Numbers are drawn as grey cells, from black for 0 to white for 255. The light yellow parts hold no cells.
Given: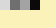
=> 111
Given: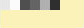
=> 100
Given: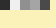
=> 144
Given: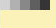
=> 136
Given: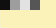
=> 158
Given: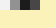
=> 146
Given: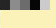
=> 108
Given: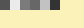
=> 103
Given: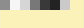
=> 57
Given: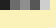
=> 143
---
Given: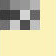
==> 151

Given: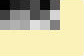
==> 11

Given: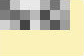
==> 117

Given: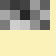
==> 156

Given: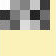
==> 200

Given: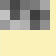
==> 123

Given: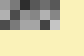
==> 110

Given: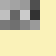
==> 154
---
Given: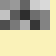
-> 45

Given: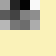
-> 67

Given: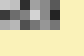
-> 211

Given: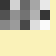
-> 115

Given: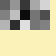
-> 12

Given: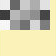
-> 162

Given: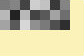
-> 89
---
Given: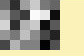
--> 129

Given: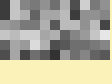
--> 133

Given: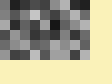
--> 160

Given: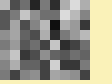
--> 154

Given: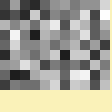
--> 192

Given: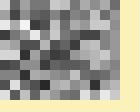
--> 161

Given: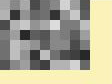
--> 179
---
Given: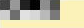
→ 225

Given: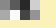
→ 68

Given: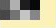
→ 196

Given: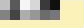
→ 173

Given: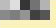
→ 148

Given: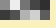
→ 178

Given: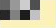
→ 28
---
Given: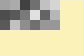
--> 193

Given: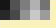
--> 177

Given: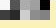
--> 160

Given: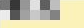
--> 95

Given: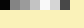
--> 214

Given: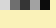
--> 162
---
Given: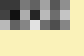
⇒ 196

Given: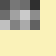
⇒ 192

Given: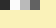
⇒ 186

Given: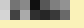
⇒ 204

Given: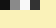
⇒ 138

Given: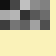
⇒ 181

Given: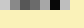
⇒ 190
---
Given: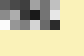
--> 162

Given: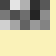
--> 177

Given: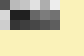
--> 225

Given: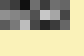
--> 59

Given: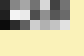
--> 215

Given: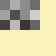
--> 173

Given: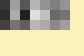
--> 147

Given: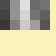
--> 224
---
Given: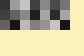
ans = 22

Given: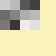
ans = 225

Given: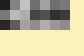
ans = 141

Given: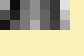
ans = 162

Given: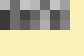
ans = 130

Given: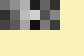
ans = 59
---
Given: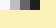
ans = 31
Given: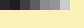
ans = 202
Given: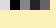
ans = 100
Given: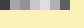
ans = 95
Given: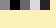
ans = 37
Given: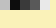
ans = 233
